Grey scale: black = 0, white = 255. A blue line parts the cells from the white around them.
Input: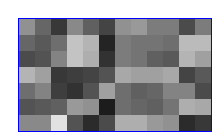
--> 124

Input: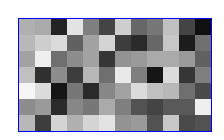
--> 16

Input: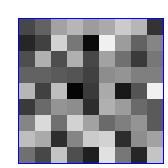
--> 51

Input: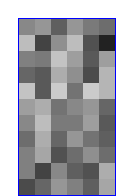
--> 109

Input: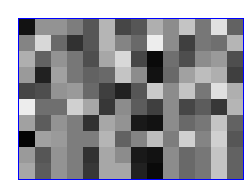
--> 98

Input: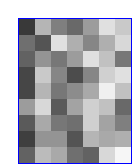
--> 201
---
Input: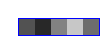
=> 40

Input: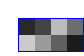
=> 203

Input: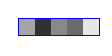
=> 50

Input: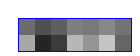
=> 183

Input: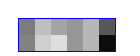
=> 222

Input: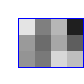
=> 148

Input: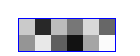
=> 95
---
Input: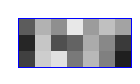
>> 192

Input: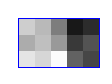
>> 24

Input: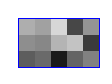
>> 71

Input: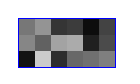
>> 13

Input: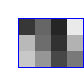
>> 37

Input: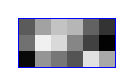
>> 98

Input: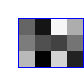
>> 246

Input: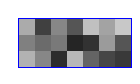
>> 163
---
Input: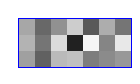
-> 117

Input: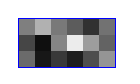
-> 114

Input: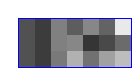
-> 233

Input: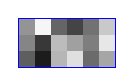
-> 201

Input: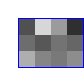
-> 47

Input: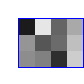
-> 169

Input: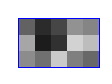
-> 133

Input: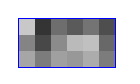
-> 78

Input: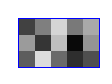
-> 169

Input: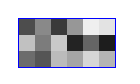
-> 227
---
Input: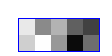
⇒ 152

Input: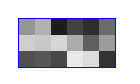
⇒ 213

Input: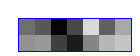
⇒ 64

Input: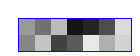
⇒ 65

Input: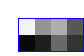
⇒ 106

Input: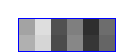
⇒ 75

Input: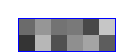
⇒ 80
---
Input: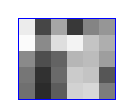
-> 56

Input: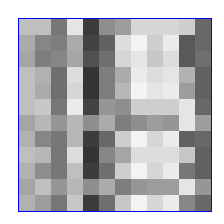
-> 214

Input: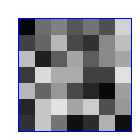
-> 116

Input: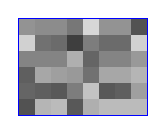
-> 147

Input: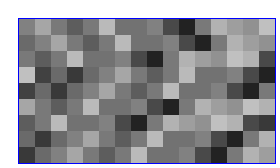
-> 158

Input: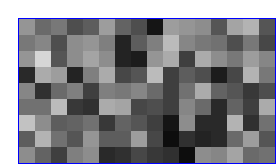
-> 164

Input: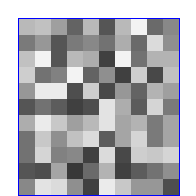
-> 243

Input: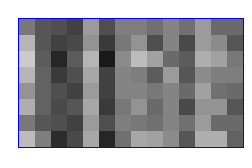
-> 155

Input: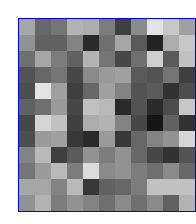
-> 227
